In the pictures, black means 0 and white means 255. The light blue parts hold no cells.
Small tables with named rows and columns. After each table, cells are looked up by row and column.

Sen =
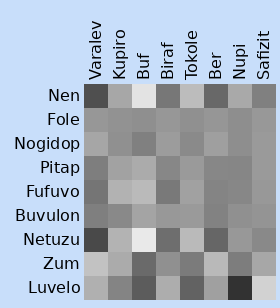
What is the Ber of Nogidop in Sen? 159
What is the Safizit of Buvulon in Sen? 148
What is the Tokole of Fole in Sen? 144
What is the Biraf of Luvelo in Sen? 173
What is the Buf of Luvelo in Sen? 92
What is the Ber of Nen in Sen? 104
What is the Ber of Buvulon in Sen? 130
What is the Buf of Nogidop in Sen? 128
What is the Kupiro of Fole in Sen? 146
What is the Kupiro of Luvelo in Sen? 132
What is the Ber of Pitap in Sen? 135
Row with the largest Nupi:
Nen

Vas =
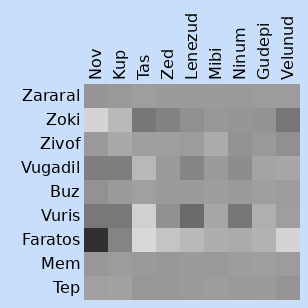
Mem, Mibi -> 153
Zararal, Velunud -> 156
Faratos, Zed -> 196
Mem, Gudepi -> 159
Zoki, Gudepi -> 148
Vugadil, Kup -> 126
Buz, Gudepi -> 159
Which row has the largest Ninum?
Faratos

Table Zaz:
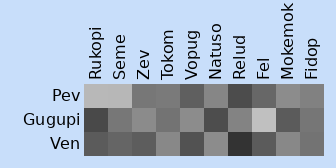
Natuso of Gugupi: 77
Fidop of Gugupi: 118
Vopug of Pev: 95
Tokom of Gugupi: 115
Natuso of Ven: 140
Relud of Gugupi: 131
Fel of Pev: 103

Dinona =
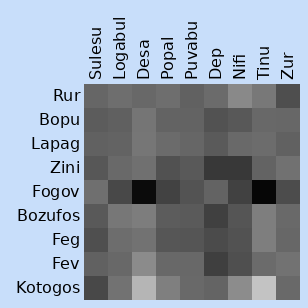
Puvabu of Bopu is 99
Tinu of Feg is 126
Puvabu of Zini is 89
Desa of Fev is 139
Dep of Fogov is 99
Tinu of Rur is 120
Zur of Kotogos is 105
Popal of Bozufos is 92
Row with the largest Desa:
Kotogos

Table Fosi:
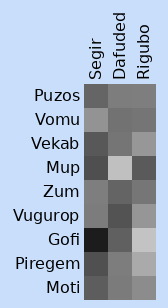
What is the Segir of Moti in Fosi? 93
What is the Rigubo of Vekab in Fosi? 151
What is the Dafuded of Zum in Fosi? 100
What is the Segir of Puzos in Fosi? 101
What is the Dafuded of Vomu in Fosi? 114
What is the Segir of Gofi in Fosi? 28
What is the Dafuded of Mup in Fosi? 192
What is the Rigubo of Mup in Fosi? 90
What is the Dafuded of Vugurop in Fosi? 83
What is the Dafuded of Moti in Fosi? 123
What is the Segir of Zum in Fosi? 126
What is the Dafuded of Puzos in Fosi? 125
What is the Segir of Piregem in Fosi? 80
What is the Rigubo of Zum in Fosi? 118
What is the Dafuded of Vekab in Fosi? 117
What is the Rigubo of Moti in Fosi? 140
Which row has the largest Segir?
Vomu

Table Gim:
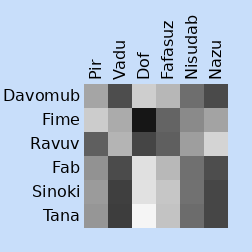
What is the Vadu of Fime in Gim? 171
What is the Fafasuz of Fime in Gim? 100
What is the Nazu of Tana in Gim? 70
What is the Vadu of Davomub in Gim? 77
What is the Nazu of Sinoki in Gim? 70
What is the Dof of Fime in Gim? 22
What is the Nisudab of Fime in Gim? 138
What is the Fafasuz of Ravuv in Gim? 95
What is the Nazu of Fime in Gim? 163
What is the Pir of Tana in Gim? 150
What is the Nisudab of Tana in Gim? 108
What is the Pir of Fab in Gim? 146
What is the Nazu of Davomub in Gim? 74
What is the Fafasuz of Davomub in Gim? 183
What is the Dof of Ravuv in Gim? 69
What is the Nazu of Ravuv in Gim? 212
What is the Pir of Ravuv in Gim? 95

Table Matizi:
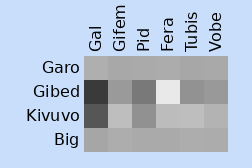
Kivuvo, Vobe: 179
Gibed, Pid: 121
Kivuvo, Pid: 145
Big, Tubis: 173
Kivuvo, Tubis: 190
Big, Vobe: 172
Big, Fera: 170
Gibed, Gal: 58
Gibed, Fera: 233
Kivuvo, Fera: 188
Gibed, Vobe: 153
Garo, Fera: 172
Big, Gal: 166
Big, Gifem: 173
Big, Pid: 170

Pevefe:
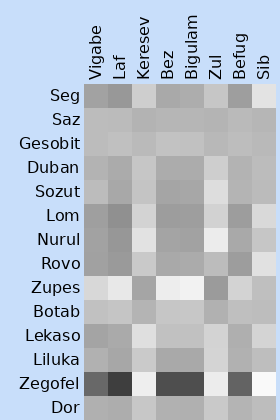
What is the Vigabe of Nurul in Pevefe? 162
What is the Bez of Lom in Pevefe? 157
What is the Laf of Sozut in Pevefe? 168
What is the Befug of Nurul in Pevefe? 169
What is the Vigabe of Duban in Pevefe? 179
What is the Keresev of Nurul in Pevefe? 226
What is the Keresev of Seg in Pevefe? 206
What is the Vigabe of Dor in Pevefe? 176
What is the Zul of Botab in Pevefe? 177
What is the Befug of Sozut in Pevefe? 180
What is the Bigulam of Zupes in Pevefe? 242
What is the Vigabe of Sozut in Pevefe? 188
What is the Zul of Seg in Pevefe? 198
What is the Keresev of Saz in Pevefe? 179
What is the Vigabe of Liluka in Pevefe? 177

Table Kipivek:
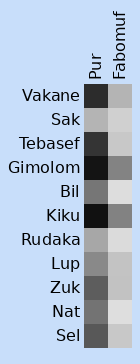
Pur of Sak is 180
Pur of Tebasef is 52
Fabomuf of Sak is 208
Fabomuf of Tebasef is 200
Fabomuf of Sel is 200
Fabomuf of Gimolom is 131
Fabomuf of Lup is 195
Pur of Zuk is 93
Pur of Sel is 88
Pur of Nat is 115
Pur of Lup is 137
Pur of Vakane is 44
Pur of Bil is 118
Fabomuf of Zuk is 194
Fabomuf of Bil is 221
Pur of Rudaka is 167
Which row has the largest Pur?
Sak

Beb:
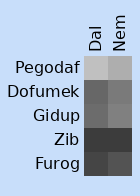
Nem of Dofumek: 122
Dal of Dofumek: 103
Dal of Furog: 69
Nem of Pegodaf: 174
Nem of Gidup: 128
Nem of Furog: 83
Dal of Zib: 60
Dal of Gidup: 108
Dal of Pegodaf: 192
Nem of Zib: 60

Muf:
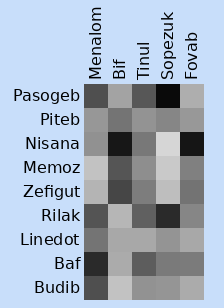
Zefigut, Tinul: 125
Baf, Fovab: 123
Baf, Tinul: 93
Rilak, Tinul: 96
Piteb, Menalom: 151
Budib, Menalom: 79
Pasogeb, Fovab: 174
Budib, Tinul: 146
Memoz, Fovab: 128
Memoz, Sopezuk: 201
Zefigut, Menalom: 180
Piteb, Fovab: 152
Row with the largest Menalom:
Memoz

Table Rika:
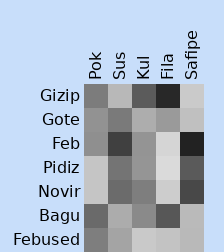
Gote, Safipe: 192
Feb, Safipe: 34
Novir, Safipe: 72
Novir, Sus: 107
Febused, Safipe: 185
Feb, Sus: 64
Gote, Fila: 154
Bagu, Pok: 106
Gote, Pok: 146
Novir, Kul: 126
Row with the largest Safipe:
Gizip

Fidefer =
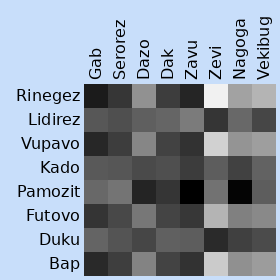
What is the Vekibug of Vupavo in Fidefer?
158
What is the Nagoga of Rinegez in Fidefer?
162
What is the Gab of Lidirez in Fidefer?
87
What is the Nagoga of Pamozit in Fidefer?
4
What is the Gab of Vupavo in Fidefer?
39
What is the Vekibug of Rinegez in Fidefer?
180
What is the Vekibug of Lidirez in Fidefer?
70
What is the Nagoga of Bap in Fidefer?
144
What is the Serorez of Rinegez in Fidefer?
54
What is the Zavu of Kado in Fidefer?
60
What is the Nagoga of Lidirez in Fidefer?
104
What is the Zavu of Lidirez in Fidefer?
123
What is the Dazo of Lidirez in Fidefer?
95
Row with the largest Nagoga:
Rinegez

